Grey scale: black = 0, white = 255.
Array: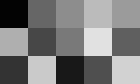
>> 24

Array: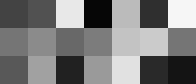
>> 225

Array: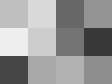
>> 169

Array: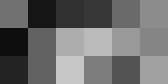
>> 125

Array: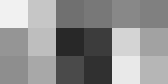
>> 48

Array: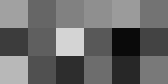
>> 109
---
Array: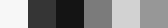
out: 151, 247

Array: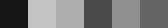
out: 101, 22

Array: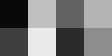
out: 180, 63

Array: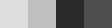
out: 79, 221

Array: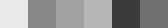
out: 112, 233

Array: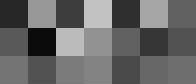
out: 97, 116

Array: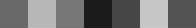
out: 83, 105
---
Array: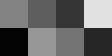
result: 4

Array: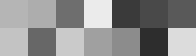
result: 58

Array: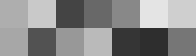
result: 136

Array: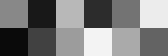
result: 115

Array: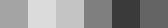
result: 58

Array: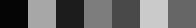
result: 73

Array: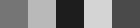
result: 74
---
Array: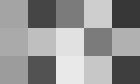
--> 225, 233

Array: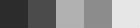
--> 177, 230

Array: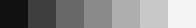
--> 138, 244

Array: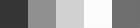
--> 209, 252

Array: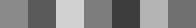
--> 125, 209

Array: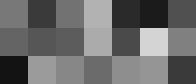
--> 171, 212

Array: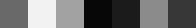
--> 7, 242

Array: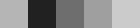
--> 110, 203

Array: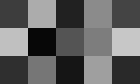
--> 84, 199

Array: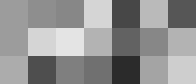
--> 179, 228
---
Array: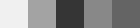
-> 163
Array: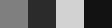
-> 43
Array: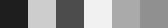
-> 205
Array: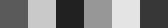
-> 201
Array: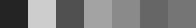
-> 205
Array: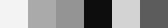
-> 170
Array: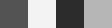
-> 243
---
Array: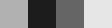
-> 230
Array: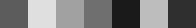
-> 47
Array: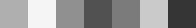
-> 53
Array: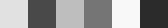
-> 43
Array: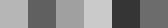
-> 108
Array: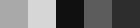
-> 45
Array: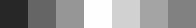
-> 129
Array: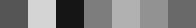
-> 105
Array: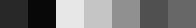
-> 103
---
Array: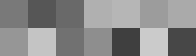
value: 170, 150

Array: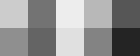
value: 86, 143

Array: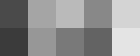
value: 212, 59

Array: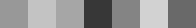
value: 105, 152

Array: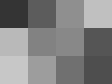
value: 192, 199

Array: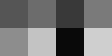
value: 122, 141

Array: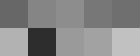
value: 111, 178
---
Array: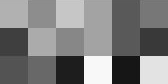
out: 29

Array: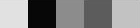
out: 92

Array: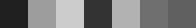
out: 51

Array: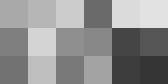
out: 61

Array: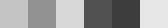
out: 80

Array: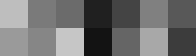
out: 32

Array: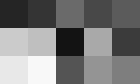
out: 37

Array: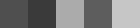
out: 79

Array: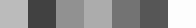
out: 86
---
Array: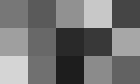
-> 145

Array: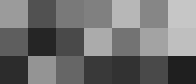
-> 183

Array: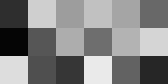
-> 193

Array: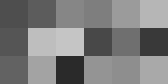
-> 126

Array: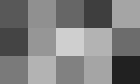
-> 102

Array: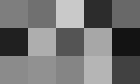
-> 201
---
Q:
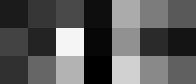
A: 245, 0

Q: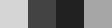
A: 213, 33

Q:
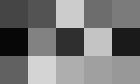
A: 212, 7

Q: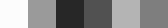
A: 252, 39

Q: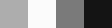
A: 251, 20

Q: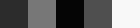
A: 248, 5

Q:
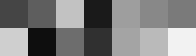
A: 242, 14
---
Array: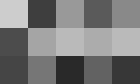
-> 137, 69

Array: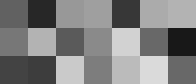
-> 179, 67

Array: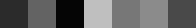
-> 73, 43

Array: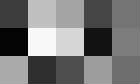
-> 116, 171

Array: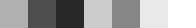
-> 255, 176

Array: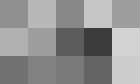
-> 158, 114
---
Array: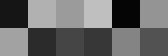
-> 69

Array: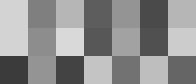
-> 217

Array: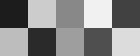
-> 158

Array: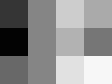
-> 178

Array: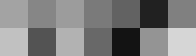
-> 178

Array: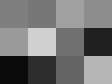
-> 112

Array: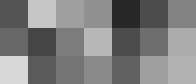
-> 124

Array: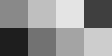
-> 164

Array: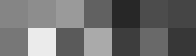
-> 90
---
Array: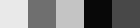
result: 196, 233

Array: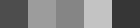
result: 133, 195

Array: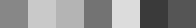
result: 115, 220

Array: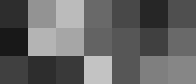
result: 99, 195

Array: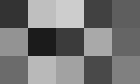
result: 59, 205

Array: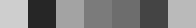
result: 123, 206

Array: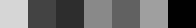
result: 137, 214

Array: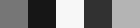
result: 247, 247

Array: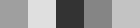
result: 51, 223
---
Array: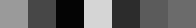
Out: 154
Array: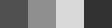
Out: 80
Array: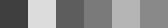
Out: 63
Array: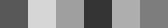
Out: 88
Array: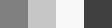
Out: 128
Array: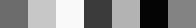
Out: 108
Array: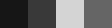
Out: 22
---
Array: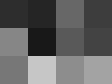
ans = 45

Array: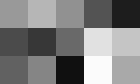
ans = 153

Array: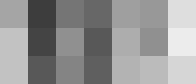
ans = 165

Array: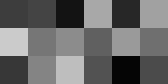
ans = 61

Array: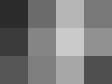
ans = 43

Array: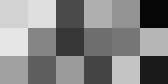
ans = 210
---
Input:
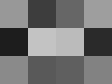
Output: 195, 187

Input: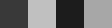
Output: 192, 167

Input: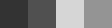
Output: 214, 148

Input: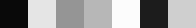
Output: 252, 229

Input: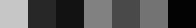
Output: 198, 129

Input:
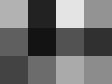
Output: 228, 178
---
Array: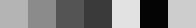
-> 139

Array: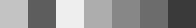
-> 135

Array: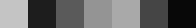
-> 90

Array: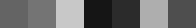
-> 100

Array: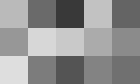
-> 139

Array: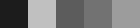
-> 114

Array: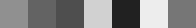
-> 118

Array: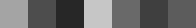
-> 92

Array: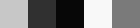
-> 122

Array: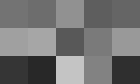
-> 115
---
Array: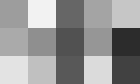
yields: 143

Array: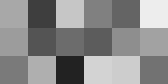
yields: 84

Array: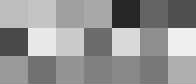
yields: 232

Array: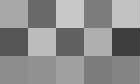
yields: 188

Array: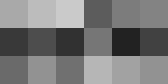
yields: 77

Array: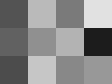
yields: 144

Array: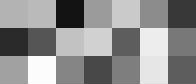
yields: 85

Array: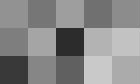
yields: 165

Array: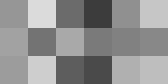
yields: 115
